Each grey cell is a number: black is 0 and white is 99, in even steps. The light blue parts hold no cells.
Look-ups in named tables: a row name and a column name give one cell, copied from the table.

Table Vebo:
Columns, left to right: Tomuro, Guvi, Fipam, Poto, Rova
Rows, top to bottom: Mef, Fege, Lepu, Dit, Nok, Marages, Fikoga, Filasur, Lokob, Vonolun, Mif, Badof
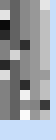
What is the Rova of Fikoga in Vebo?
74
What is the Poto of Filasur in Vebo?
59
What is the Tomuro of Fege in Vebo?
88
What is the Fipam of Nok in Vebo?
18
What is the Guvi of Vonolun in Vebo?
38
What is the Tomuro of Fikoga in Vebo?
15
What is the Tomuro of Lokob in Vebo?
50
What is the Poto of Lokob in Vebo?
59
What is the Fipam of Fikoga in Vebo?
53
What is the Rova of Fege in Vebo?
74
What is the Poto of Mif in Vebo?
51
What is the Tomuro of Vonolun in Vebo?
50
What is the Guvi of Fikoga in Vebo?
38
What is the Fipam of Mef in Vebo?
53
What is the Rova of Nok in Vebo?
74
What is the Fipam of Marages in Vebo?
53

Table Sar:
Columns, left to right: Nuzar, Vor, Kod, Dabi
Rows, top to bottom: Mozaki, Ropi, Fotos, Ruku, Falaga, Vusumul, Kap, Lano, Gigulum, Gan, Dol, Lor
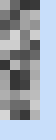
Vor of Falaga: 80
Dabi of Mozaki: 22
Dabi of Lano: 66
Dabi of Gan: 73
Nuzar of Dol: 56
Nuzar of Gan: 68
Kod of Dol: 41
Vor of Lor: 35
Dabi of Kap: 69
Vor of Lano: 20
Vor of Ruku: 82
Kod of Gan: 69
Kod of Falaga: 52
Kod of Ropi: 63
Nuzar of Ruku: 54
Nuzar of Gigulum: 64
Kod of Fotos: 63
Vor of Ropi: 27

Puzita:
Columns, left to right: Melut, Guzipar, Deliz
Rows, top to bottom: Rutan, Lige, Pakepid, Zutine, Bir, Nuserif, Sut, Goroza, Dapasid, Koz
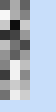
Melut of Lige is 96
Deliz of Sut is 74
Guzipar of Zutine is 26
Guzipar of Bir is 45
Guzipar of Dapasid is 79
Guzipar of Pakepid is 5
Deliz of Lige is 51
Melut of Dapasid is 65
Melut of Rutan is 37
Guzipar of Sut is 93
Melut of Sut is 51
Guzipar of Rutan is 66
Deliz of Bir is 28
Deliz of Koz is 80
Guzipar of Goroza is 94
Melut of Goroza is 23
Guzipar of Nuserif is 37
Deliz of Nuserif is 60
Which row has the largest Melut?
Lige

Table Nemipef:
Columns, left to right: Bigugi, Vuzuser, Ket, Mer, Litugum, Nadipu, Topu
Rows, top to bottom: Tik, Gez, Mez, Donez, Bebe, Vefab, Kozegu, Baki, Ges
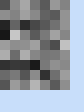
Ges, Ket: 49
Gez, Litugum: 38
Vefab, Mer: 52
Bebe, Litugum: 39
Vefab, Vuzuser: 42
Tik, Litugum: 35
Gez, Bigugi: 55
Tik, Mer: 46
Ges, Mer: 70
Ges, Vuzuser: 60
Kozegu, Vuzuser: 22
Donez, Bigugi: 9
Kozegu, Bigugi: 19
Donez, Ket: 50
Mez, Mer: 28
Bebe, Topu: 75
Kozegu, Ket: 21
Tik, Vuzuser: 54

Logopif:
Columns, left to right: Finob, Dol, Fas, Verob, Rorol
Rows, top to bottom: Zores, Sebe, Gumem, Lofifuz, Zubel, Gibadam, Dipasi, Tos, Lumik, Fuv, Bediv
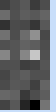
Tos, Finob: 27
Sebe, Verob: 34
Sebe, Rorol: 39
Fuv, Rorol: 36
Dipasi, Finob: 31
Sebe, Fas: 36
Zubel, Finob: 31
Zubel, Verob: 36
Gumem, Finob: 19
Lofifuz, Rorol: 28

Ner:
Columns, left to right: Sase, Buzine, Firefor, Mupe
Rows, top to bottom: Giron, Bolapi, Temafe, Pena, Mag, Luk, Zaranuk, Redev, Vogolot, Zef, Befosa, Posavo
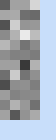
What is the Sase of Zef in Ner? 61
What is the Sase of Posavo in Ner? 63
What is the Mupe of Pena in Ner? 73
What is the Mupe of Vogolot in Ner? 49
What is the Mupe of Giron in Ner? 83
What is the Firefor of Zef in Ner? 53
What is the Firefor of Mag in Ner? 45
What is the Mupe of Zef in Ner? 54

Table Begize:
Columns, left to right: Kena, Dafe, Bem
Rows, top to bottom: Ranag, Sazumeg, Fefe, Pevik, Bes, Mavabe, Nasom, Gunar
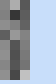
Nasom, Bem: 45
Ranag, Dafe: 67
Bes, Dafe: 33
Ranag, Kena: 52
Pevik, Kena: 37
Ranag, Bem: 34
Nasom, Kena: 52
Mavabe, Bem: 47
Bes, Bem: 49
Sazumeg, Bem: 36
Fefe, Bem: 38

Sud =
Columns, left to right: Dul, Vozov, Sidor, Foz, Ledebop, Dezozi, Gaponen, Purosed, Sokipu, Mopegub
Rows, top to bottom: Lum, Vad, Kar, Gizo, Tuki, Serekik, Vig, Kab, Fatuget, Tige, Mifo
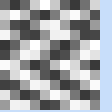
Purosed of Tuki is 42
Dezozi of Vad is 48
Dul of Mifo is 60
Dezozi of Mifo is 29
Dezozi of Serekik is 24
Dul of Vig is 97
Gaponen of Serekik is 30
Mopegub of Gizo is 27
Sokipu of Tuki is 82

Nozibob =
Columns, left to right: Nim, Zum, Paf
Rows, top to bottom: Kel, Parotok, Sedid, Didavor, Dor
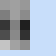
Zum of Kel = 62
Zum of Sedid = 50
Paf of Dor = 55
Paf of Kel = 59
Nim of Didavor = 30
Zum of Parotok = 62

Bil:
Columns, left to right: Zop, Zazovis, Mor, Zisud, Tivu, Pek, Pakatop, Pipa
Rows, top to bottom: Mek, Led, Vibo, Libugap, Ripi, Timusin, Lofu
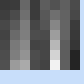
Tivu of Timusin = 27
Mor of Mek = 40
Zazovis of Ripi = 47
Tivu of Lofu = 26
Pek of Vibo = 52
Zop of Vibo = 28

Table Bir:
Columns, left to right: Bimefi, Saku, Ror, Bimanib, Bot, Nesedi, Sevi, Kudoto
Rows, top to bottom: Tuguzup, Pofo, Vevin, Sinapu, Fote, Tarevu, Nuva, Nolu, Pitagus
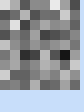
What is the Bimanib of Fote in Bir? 57
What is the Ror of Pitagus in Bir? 40
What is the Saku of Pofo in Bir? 42
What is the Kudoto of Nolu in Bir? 56
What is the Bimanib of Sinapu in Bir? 62
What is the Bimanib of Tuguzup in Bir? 54
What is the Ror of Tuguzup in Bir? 34
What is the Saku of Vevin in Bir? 87
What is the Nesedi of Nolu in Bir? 50
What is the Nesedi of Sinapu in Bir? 31
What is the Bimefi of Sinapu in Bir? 32
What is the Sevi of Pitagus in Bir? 63
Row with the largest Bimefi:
Tuguzup

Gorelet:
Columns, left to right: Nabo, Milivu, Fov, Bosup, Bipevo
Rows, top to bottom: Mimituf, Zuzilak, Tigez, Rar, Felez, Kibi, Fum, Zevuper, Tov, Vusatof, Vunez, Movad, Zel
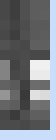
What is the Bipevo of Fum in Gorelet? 93
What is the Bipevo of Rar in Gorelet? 36
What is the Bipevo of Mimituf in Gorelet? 36
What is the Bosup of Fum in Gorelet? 93
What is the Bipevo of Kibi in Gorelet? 28
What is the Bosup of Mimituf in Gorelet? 36
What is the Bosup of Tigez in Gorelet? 35
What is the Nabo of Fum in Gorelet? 51
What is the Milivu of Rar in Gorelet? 24
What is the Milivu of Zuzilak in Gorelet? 24
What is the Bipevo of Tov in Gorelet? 41

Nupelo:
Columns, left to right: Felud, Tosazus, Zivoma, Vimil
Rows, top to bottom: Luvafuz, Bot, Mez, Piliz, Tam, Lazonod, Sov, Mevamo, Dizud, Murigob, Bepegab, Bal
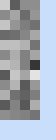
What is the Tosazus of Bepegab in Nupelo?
51
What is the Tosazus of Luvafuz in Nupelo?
36
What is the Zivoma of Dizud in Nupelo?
35
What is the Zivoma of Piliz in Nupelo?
52
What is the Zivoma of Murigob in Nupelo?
38
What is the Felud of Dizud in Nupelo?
54
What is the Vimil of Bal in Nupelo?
45
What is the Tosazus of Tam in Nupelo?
74
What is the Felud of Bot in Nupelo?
54
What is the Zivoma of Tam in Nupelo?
69
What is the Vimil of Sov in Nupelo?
21
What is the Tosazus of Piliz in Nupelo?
43
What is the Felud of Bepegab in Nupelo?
35

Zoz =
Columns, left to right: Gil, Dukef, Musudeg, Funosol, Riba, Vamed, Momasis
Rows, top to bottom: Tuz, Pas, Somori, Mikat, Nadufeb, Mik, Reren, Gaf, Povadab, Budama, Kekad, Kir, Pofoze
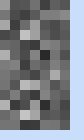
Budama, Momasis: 35
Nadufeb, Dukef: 39
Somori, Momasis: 36
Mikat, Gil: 28
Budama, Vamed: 40
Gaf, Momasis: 45
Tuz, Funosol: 44
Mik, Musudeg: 29

